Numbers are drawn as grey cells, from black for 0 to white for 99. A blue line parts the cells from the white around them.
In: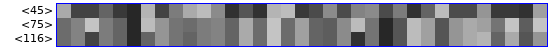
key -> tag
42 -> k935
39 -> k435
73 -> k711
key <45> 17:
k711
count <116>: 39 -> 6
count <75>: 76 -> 4
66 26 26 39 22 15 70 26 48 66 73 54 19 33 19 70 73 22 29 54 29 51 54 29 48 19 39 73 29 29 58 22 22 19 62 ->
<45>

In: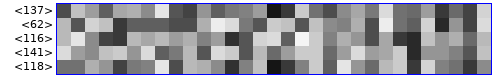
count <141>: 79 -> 5
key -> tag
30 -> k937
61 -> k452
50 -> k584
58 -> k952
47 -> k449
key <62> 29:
k952
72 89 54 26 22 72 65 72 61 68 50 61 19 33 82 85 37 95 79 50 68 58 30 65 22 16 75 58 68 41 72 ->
<116>
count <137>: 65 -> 2
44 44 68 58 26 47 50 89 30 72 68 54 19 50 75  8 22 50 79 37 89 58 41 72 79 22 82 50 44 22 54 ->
<118>
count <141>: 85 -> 4

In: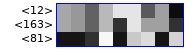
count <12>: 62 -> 1
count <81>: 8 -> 4
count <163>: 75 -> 0
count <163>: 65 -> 1

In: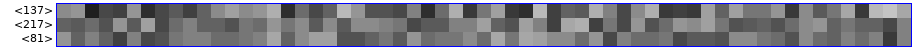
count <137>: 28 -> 5
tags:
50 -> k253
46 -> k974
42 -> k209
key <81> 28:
k974
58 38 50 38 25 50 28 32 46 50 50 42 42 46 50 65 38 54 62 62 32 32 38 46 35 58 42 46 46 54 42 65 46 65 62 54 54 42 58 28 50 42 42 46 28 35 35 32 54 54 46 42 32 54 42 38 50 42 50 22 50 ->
<81>
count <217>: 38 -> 8
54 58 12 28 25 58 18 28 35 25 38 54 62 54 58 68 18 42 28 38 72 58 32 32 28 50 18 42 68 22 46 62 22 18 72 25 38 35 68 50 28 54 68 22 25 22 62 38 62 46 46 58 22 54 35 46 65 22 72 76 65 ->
<137>

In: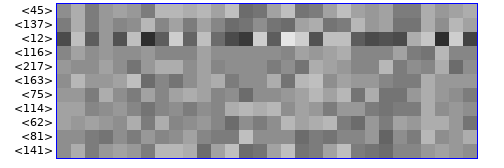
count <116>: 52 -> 10
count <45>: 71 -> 3

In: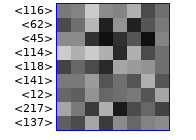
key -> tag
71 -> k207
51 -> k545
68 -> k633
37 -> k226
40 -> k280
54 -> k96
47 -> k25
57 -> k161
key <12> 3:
k161
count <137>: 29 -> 1
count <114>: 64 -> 0
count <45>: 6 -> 2
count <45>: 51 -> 1

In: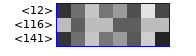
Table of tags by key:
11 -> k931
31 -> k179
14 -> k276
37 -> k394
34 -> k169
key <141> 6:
k169
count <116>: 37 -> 3
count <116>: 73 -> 5
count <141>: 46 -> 1
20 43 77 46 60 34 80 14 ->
<141>

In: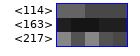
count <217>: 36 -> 0
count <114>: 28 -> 3
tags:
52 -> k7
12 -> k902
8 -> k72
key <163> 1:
k902
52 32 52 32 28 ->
<217>
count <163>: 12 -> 3
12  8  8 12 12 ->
<163>

